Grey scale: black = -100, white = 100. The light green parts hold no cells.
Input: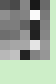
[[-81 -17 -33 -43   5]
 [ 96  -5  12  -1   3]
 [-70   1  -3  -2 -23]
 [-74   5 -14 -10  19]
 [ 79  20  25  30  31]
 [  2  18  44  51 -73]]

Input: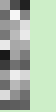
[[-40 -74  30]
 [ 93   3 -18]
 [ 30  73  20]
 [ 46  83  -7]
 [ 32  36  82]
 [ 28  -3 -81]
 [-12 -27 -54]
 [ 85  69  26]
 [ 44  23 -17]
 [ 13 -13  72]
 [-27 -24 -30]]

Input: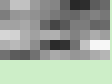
[[-28 -18  18  52  51  22   9   4 -29 -69 -65]
 [  1  -7  -2  18  21  14   6  -5 -16 -19  -8]
 [-21 -17  28  27  32  19 -20 -46 -31  -3  -3]
 [ 35  24  68  65  37  26  36  38  17   2  16]
 [ 93  94  37  45  36  11 -32 -67 -61 -11  52]
 [ 34  42 -11 -28 -31 -11  18  33  27  18  21]]

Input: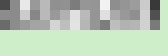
[[ 59 -55 -42   9  82  20  45  13  14  -3  18  17  90  11  17  22]
 [ 63 -37  10   9  60   6  45  20  39  76  45  17  75  33  19  12]
 [ 64  -4 -16  10  21  29  30  66  49  78  43  17  -2  49  40  42]]

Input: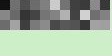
[[  8 -56 -86 -12 -38 -15   0  59 -10 -50 -54]
 [-13   2   6 -18 -59 -47  -8   3  39 -48  64]
 [ 27  25 -15  28 -51  -4   9 -43 -31 -35 -57]]

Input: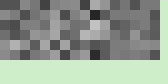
[[ -5  -5 -35 -35   6  -7 -48   2   7   9 -48  33  16 -26  -8 -36]
 [ -3 -35   8  -3 -38  -9   2  21 -40   1  16 -70 -29  -4  -6  -3]
 [ -3 -27 -33 -40   0   0 -13  27   9 -12  -8  52  27 -31 -23 -10]
 [-16 -29 -13 -35 -20  17  11  30 -24 -13  42  34  18  -6 -20  15]
 [ 10   7  14  39  14 -28  30 -37  28 -31 -13 -35 -27  -3  -2   7]
 [ -6 -35   8  -5 -39  -6   2  23 -44   3  20 -66 -28  -2  -6  -2]]

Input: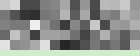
[[ 58  18  56  67 -43 -43  -1   4  31 -37  17 -41  46  44]
 [ 37  24  -7 -35 -59 -64  -7  -2  42 -28  32 -45   7  -1]
 [ 19  38   1  -4  -5  87  14 -11 -54   6 -28  57 -42  22]
 [-28   4 -18  52  16 -50  27  26  21 -11 -47  -9  39   2]
 [-31  40  77   9  14  33  74 -30 -70 -59 -37  -7 -24  -8]]
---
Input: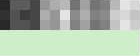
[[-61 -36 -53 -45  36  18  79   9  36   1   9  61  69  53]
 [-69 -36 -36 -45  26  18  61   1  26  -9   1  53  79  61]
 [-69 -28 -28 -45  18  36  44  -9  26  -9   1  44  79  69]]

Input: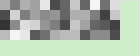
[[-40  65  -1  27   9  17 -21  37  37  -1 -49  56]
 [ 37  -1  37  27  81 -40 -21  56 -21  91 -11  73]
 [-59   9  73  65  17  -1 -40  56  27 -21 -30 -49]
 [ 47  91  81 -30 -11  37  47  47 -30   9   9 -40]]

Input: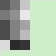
[[ 72 -67 -59]
 [-41   2  28]
 [-41   2  47]
 [-32  -6  55]
 [ -6  12  82]]

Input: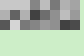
[[-32  67  -5   4  21  13 -49 -41]
 [ 39 -22  39 -49 -14  13  48  21]
 [ 57  57  57   4  48  -5  39  29]]

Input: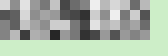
[[  3  45 -53  37  29 -70  20  -6 -61 -44  20 -35  20   3  20]
 [  3 -25  53  29  11  61  61  -6 -44  77  37  53  11  29 -15]
 [-35 -25  69  11  29  20 -35 -44 -61  61  11  87  -6  61 -35]
 [ 69  11  77  20  -6  53 -44 -15   3  87  45  69  53 -15  45]]

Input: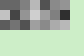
[[-28 -10 -36  25   8  34  44]
 [-19 -19   0  44 -36   8  16]
 [ 52 -46  16  62  25   0 -63]]
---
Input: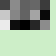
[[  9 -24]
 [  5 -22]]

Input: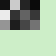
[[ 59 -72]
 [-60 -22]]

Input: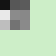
[[-32 -29]
 [  9   7]]

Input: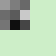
[[ -2 -18]
 [-29  58]]

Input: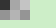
[[31 54]
 [41 17]]

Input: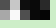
[[ 56 -89]
 [ 95 -38]]
